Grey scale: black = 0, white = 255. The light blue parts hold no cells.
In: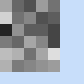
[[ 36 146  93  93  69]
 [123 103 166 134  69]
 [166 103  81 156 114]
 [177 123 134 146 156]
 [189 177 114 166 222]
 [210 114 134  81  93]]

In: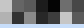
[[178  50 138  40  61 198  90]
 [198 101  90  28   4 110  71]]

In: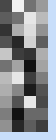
[[ 51 174 220 145]
 [ 72 241 114 154]
 [ 82  39 209  93]
 [ 93 114 230 186]
 [114 163  17 163]
 [125  17 105 105]
 [145  39  93  61]
 [154  82 230  72]
 [174 135  27  82]
 [186 230  61 125]
 [198  61  51 174]]

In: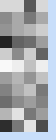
[[ 35  99 109 157]
 [ 45 120 226  76]
 [109 139 157 130]
 [130 169 193 120]
 [139 169 120 169]
 [148 169 181 205]
 [157 181 148 193]
 [181 226 120 157]
 [205 139 205  99]
 [216 216  88 216]
 [249 238 193 238]]

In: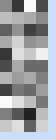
[[ 55 221 200 240]
 [ 65 119 107 157]
 [ 75 169 107 107]
 [ 96 146  65  85]
 [128  85  33 190]
 [137  55 249  75]
 [169 209 146 157]
 [180 157 169 128]
 [190 180 169 137]
 [200 221  96 209]
 [249 221 190 119]]

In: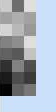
[[  5  98 120]
 [ 26  79  59]
 [ 49 129  79]
 [ 98  89 193]
 [129 141 221]
 [161 173 161]
 [202 109 221]
 [212 184 152]]

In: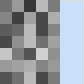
[[ 73 144 186 113 162]
 [ 83 113 186  73 123]
 [ 92 104 186  73 133]
 [113 153  55 186 123]
 [133  64 162  73 174]
 [153 162 174 133 153]
 [198 123  83 208 144]]

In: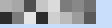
[[ 44 124 228  44 207 187 156  89]
 [177 167  79 198 219 124 136 113]]

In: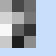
[[170  72 108]
 [201  29 140]
 [212 181 118]
 [248  96  50]]
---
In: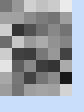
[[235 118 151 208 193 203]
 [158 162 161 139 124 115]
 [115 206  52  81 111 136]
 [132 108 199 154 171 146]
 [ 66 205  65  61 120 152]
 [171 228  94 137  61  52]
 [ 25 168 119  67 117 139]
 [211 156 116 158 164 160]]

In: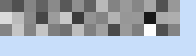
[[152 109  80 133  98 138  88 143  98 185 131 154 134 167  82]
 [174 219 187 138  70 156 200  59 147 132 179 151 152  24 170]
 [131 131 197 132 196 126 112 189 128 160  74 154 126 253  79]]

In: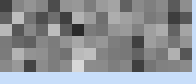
[[142  64 133 148 134  76 148 152 125 155 164  97 138 127 138  90]
 [ 87  97 190 115  78 110  63 179 156 111 174 161 149 122 130  61]
 [165 184  87 135 104 189  93  42 123 116 148 154 130 159 172  99]
 [148 122 105  96 135 124 147 167 142 151 126 120  64 158 145 118]
 [ 86 123 179 147 144 125 114 186 191 132 122 120  99 135 120 177]
 [138 137 153  68 140 125 139 215 140 139 126 134  63 117 129 131]]

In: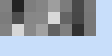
[[121 129  35 126 133 158 124  73]
 [119 124  77 135 136 217 100  71]
 [119 129 214 137 161  97 127  48]]

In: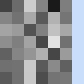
[[126  66 107 205 132  26]
 [117 133 114 169  90 178]
 [167 164 155  83 129 193]
 [113 142 127 163  72 226]
 [155  97 133 149 176  70]
 [ 96 112 114 201  90 138]
 [119  89 113 200  77 116]]

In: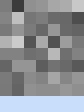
[[200 124  59 144 149 167 172]
 [ 78 132 191 118 125 106 104]
 [100 121 148 123 104 151 105]
 [121 178 203  84 170  81 157]
 [130 130 130 111 115 184 111]
 [ 89 101 149 149  93 114 105]
 [150 122 103 139 131 166 134]
 [143 121 100 145 141 141 151]]

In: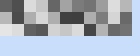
[[183  98  79 219 198 102 163 123 115 157 221]
 [105 184  75 174 215 174  64  63 174 125 213]
 [114 229 220  97  88 210 198 218  70 179 105]]
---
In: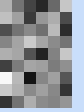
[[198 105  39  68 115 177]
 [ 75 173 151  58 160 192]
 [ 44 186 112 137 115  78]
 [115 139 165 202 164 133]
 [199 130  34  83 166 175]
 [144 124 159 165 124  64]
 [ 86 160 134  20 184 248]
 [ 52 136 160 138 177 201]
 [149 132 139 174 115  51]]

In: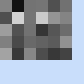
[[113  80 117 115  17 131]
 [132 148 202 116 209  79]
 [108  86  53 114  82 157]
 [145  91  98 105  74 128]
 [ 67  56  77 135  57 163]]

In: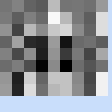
[[153 112 118 116 187  90  99 130 117]
 [221  94 121 184 249 106 127  94 122]
 [221 100 138 213 200 139 184  67 146]
 [ 93 112 106  19 155  35  42 162  99]
 [167  69 121  58 147  30 142  73 129]
 [113  85 109   0 138   3  78 125 108]
 [241  71 136 194 196 101 206  31 150]
 [241  77 141 194 183 112 220  36 155]]

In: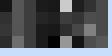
[[ 74  50  31 203  24  27  61  86  21]
 [ 74  77  53  61  32  37  61  86  49]
 [ 74 129  71  46  24  27  61  85  54]
 [ 88  77  20 151   3  27  61 110  44]]

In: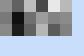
[[185 232  73 190  97 143]
 [139 131 156 112  16 121]
 [129  91 182  97  29 137]]

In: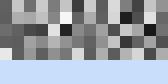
[[147 196  67 126 218  93 203  61 196 124 202 111 198  96]
 [104 224  79  30 214  96 172  99 246 134 192 168 174  94]
 [113  24 166 199  78 160 114 137  35 226  65  74  97 109]
 [ 80 163  98  55 195 145  98 120 146 180 138 161  93  96]
 [173  75 214 179  92 174  94 216 119 144  95 151  95 232]]
